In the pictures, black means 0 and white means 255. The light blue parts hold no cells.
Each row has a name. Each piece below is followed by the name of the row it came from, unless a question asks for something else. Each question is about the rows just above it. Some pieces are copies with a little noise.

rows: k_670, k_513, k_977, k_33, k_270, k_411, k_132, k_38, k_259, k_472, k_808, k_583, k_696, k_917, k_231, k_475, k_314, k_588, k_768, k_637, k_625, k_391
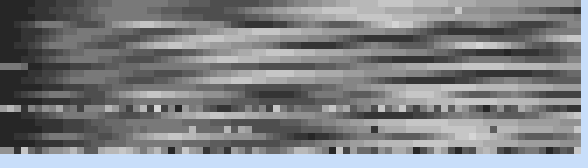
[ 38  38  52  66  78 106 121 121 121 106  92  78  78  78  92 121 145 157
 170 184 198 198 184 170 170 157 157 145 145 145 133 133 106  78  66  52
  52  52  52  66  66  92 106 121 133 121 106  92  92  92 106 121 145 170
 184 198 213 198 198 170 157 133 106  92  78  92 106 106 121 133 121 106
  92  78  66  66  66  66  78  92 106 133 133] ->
k_33
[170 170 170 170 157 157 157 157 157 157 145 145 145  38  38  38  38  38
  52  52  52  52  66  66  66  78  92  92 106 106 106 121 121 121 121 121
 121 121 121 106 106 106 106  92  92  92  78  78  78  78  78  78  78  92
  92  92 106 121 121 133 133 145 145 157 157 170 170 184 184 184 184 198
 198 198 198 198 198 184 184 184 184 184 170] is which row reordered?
k_588
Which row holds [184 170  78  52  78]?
k_391
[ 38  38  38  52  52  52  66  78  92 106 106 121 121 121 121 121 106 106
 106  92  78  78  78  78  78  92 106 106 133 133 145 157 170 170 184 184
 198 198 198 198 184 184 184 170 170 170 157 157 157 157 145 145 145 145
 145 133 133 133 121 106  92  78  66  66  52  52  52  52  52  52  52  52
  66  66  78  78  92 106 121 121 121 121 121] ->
k_270
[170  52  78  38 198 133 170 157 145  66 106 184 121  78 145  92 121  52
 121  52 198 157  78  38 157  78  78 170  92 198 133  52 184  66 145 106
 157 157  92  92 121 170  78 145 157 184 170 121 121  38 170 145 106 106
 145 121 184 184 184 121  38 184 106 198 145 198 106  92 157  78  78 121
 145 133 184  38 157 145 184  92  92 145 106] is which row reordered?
k_391
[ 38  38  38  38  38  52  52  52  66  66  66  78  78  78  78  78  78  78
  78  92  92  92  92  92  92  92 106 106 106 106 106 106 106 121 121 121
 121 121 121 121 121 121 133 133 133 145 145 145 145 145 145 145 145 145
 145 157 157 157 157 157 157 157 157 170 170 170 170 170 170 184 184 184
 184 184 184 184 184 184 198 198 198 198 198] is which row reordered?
k_670
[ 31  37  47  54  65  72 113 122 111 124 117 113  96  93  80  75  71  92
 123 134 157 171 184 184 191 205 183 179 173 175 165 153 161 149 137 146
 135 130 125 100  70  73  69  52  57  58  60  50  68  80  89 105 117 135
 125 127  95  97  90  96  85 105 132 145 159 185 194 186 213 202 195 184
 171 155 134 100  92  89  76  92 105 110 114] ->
k_132

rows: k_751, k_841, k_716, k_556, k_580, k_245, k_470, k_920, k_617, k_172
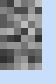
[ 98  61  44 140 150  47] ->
k_245
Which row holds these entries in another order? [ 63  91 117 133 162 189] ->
k_751
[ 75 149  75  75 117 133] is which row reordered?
k_841
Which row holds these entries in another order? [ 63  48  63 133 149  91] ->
k_617
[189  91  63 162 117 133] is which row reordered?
k_751
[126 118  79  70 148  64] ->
k_841
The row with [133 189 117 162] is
k_556

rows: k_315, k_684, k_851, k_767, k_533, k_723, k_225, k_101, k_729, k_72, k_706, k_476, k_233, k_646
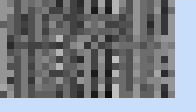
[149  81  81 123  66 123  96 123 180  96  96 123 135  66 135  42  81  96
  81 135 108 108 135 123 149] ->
k_72
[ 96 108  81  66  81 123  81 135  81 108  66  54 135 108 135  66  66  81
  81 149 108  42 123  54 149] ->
k_767
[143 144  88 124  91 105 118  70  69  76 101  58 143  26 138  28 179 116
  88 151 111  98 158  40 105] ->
k_706
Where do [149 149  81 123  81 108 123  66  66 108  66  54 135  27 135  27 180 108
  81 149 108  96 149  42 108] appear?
k_684
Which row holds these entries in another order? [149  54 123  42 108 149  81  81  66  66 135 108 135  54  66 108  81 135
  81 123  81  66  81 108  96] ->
k_767

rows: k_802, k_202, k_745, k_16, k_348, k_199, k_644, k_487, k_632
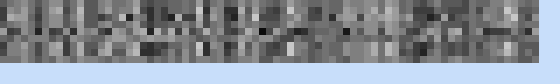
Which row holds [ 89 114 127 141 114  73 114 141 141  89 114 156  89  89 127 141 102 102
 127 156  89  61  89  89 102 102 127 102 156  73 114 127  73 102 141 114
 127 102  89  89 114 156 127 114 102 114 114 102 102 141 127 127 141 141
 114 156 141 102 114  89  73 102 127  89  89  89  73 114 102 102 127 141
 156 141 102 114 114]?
k_16
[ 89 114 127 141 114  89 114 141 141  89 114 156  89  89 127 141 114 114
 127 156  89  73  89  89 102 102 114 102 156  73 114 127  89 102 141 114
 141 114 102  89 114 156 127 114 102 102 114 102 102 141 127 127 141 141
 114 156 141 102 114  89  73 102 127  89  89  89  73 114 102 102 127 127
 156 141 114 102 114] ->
k_802
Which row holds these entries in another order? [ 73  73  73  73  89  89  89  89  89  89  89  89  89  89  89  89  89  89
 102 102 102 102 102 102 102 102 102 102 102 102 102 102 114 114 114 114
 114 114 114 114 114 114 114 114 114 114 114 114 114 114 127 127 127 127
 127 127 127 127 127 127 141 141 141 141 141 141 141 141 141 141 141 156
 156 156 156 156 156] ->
k_802
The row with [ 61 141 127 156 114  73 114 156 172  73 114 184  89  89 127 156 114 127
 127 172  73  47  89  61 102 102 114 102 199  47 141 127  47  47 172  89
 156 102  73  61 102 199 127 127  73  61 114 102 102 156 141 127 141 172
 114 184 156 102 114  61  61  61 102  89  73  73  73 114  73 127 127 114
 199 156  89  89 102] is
k_202

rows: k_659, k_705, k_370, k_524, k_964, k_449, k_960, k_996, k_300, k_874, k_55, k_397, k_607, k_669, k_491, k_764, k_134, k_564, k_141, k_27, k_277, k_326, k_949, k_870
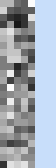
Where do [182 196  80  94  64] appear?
k_449
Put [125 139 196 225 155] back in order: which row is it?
k_964
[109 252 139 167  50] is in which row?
k_607
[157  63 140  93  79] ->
k_397
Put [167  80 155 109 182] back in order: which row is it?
k_764
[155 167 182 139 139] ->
k_949

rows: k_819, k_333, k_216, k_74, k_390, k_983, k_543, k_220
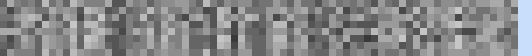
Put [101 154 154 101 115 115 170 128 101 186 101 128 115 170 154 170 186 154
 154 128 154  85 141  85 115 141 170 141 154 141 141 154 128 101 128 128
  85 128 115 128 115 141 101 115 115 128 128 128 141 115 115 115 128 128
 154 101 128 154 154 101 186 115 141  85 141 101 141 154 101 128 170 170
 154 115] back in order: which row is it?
k_819
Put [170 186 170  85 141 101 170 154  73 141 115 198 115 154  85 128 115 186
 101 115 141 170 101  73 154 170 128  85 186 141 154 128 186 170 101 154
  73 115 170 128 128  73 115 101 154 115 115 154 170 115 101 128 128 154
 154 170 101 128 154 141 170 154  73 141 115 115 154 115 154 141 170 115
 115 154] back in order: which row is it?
k_216
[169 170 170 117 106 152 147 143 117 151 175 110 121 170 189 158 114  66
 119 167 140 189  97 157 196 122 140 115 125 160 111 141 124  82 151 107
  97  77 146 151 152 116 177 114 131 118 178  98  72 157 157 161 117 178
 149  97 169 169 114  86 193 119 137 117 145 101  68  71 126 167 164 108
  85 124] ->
k_390
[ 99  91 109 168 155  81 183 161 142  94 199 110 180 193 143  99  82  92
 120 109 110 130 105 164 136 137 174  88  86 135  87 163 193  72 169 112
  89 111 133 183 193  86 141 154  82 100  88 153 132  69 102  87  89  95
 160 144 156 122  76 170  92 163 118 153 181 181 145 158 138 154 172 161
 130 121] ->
k_74

